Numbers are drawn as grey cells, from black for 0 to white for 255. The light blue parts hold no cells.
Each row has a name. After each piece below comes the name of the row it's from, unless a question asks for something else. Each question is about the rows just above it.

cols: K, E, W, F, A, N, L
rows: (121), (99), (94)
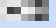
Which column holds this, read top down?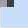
N
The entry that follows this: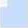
[228]

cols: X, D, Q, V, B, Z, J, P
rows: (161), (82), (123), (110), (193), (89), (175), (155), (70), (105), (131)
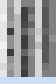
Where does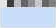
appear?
(193)
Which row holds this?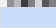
(123)
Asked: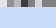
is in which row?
(131)
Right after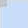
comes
[101]
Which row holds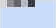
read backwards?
(155)
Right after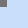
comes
[128]
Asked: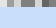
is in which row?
(161)

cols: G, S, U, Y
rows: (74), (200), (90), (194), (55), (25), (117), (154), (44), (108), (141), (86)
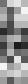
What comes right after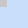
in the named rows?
[213]
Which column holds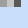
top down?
S
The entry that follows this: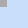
[183]

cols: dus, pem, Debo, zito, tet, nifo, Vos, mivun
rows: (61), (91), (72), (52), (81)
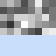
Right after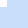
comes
[198]
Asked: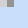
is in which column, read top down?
Debo
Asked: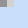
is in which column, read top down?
Debo

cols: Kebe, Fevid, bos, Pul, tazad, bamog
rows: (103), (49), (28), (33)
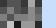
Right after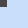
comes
[139]
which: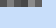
(49)
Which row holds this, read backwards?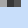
(103)
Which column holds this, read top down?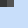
Kebe
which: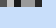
(33)
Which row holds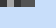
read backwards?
(103)
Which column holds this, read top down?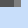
bos

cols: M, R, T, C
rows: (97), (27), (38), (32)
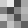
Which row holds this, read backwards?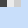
(97)
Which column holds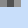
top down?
T
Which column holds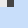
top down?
R
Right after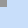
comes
[94]
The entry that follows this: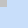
[151]

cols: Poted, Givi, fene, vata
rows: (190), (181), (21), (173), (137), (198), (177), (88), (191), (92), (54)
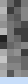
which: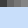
(177)

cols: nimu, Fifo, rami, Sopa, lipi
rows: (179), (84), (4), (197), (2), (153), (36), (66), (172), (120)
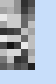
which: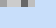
(197)
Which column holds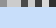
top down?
rami
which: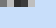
(172)
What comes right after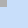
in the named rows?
[146]
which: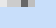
(153)

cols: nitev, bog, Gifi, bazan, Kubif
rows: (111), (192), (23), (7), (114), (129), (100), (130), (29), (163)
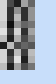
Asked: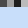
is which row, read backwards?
(163)
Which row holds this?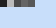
(100)
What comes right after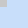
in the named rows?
[16]
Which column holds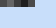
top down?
bazan
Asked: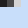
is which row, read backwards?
(111)
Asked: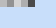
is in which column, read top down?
Gifi

